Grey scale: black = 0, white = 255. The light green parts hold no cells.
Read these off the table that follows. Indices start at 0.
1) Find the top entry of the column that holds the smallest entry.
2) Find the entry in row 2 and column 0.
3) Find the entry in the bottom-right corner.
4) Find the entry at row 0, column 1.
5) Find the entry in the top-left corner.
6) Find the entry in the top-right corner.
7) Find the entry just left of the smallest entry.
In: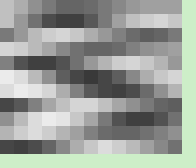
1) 107
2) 121
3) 113
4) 173
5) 192
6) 160
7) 70

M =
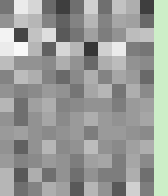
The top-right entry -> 62
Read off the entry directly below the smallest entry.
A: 105
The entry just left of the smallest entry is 182
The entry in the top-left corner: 117
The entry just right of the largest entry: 182
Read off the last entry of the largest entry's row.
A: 117
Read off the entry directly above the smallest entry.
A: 160
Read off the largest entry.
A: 249
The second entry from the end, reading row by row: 208
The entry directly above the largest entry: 69
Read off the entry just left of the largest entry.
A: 235
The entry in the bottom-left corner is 182
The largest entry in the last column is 194
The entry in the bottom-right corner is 125
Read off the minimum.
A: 54
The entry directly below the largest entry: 146
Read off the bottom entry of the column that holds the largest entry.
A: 111
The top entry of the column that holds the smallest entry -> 208
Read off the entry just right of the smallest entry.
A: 208
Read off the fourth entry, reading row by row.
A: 105
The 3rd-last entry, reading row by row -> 89
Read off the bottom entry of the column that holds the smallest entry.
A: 182
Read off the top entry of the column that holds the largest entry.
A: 235
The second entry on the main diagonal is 194
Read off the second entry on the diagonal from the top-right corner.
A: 160
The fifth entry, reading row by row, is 62

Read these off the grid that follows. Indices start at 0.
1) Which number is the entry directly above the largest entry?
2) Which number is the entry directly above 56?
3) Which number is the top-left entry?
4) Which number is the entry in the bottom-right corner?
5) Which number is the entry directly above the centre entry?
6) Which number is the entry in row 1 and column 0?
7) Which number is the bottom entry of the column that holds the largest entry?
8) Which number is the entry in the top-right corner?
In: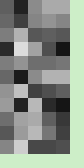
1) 178
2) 21
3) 95
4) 79
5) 110
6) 103
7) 205
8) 170

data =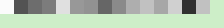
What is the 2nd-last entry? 48
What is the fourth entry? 124
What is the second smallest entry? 83
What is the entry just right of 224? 152

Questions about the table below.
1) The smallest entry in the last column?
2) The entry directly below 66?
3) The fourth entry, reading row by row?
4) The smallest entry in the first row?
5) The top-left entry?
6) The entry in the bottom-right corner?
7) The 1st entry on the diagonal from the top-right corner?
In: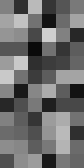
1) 18
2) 164
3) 53
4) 47
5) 129
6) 101
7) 121

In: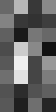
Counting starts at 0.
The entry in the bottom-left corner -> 88
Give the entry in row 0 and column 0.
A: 104
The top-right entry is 137
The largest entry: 239
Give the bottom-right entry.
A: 37
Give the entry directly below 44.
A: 31
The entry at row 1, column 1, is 56
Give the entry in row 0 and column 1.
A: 183
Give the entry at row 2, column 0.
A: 96
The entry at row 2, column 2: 119

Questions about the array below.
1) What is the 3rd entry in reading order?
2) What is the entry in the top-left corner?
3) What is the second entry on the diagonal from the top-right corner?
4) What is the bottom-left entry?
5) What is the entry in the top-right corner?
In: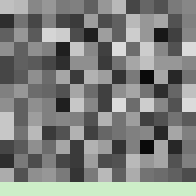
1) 135
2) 192
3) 82
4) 172
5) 135

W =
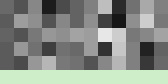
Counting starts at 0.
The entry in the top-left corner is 105
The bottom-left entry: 91
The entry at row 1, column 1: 157
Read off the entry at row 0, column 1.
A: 83
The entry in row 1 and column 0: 91
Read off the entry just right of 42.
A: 113
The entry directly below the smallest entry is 205
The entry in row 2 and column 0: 99
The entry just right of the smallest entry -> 143
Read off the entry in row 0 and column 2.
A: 135
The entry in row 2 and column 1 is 83
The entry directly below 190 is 63
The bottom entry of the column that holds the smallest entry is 182
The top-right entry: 128
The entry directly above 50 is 231
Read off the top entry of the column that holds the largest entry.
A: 190

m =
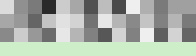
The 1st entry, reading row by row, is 219
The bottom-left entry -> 137
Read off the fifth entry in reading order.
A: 204
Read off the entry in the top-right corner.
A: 160
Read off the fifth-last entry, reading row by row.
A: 129
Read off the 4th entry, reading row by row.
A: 42
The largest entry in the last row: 239
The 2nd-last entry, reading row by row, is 211
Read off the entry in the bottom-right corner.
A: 101
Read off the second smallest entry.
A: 74
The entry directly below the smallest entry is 196
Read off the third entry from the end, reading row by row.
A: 95

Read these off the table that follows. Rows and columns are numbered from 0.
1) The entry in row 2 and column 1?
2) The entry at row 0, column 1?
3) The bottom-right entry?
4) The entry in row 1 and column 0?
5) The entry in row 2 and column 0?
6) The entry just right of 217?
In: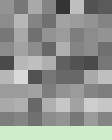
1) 169
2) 119
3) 132
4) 140
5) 119
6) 82
